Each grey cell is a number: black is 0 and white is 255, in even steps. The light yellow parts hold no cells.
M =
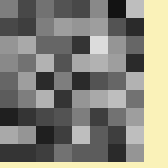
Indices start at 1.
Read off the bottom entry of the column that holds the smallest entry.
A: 42
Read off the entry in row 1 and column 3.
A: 114
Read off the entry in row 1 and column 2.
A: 72
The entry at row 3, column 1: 149
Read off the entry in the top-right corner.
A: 190
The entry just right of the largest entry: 149
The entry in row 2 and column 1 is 72
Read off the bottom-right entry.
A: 149
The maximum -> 220
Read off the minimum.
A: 19
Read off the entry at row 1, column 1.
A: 126
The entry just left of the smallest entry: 137

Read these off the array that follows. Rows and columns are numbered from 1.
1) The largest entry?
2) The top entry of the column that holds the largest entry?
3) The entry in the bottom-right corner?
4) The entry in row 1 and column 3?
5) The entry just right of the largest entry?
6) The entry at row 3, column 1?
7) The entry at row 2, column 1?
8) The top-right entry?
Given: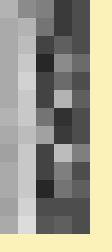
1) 220
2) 139
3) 77
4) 127
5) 86
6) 170
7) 170
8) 77

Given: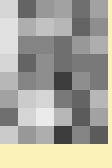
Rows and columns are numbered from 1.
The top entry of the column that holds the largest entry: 152
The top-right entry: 162
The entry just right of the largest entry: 183
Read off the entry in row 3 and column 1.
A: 225
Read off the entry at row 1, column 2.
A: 100
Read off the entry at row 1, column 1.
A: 213
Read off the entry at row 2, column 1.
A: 225
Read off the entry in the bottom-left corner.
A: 203
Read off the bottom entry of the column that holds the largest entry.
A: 174
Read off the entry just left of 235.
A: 213
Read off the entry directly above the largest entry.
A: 213

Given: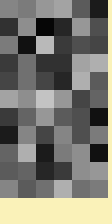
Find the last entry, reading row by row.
123
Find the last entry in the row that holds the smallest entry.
79
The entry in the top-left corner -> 133
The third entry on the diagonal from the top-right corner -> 58
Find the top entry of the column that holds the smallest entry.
151
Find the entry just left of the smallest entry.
142
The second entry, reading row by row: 123
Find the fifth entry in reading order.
91
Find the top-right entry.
27
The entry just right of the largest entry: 151
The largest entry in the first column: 163
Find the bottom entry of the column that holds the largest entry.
112
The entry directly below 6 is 185
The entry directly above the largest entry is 69
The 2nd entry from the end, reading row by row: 112
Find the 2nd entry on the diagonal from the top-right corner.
151
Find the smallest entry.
6
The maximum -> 195
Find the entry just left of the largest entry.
142
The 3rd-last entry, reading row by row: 175

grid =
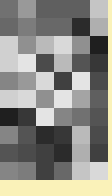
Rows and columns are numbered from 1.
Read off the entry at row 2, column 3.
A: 104
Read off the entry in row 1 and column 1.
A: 113
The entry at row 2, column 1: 104
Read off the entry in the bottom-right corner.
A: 217
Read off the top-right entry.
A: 197
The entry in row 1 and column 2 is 153
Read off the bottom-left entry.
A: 133
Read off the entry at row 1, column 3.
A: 95
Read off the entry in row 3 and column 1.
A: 208
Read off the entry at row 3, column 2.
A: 144
